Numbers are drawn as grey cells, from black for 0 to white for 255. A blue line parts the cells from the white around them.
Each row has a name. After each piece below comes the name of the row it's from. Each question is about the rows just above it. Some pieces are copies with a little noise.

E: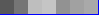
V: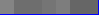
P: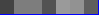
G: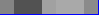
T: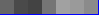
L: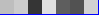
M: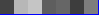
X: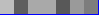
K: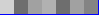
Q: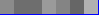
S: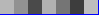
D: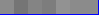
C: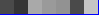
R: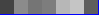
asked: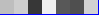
L
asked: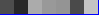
C
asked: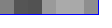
G
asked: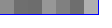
Q
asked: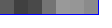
T

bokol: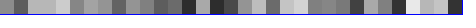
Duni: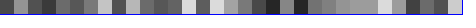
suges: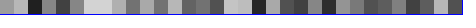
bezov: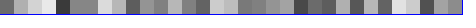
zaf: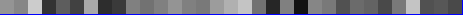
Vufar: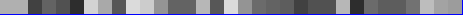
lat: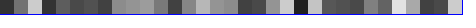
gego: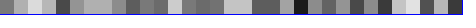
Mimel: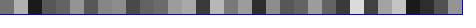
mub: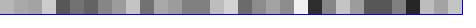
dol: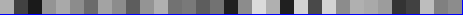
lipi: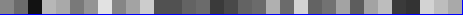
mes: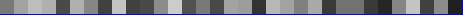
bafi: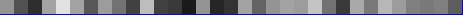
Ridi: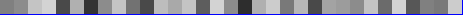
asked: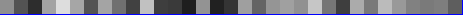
bafi
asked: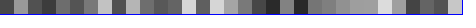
Duni

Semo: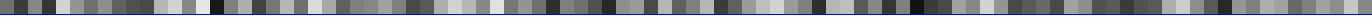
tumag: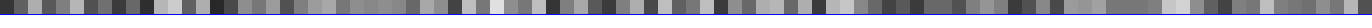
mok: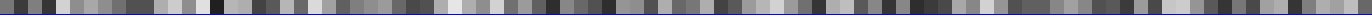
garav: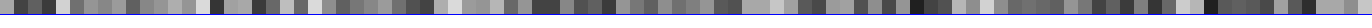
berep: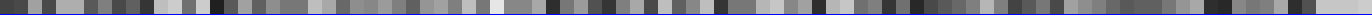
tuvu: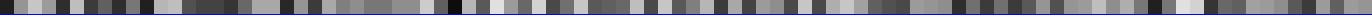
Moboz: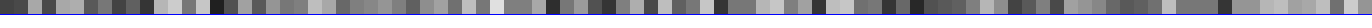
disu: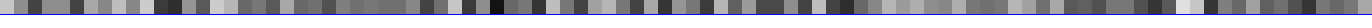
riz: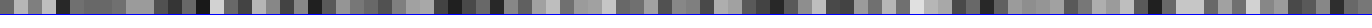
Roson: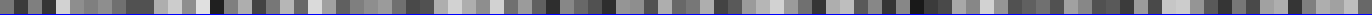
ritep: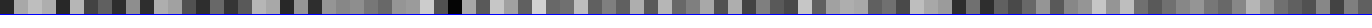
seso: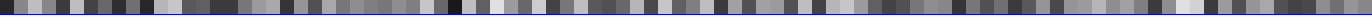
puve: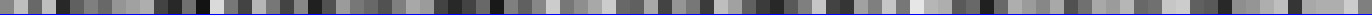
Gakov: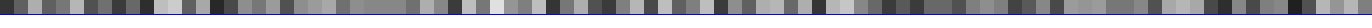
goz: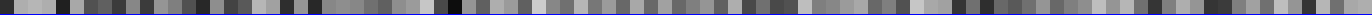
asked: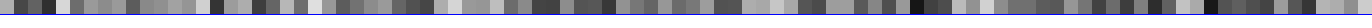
garav
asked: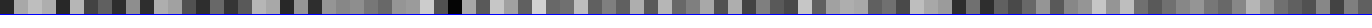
ritep
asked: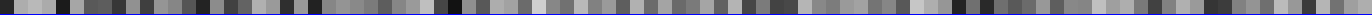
goz
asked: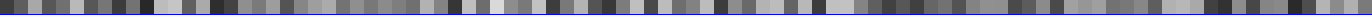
Gakov
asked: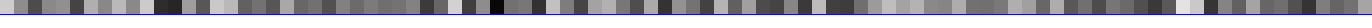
disu

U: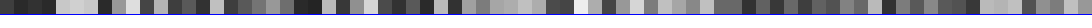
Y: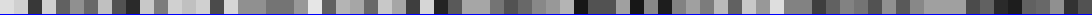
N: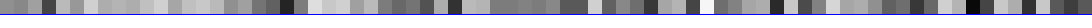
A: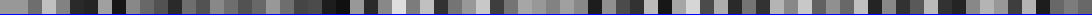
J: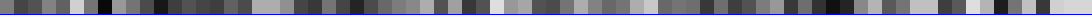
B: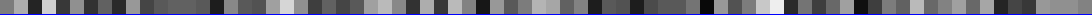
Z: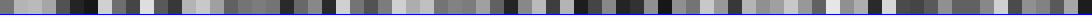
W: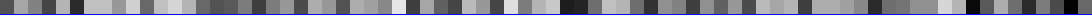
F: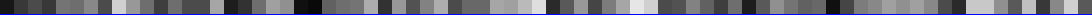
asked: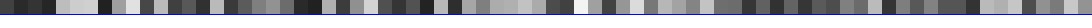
U
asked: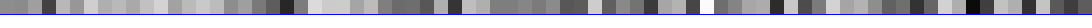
N
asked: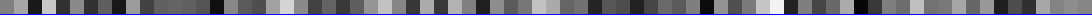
B
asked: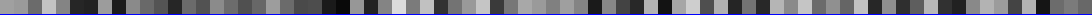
A
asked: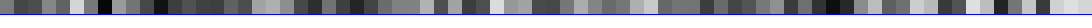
J

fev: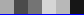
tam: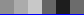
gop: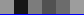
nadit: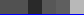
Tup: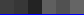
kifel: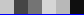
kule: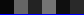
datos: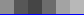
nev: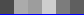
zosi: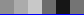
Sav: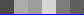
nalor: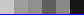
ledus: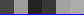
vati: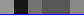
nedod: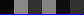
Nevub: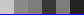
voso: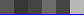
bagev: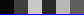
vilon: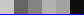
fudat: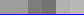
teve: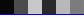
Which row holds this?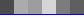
Sav
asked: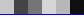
kifel
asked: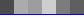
nev
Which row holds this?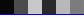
teve
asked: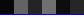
kule
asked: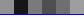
gop

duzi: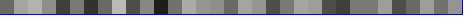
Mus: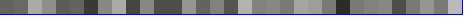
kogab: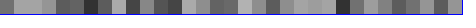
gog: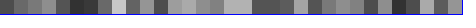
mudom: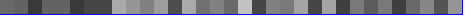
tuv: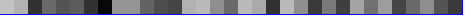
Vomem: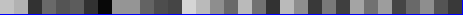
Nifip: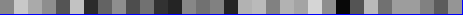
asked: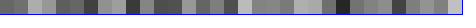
Mus
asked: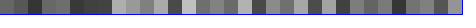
mudom

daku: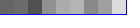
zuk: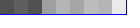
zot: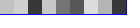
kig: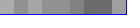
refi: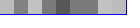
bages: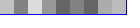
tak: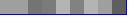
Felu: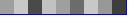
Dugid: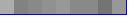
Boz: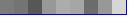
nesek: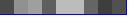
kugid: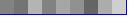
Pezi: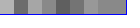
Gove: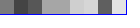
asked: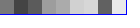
Gove
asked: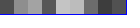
nesek
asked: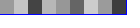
Felu

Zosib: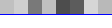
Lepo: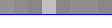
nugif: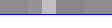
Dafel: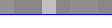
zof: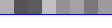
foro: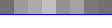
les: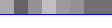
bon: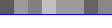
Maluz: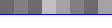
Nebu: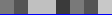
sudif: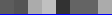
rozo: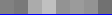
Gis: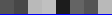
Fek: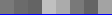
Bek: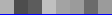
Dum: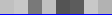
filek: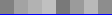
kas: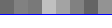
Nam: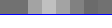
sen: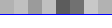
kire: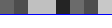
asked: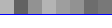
les
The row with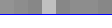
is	Lepo
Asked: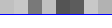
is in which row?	Dum
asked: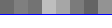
kas
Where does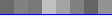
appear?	kas

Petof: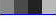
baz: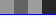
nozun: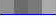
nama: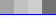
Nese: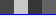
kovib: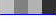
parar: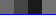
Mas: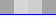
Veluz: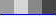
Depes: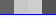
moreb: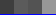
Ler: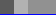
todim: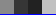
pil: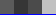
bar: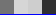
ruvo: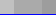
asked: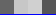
Depes
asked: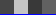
Nese
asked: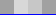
Mas
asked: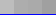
ruvo

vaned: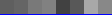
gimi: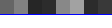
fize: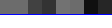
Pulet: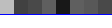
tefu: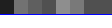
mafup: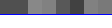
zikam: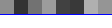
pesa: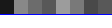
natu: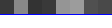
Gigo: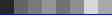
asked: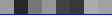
zikam
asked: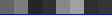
gimi

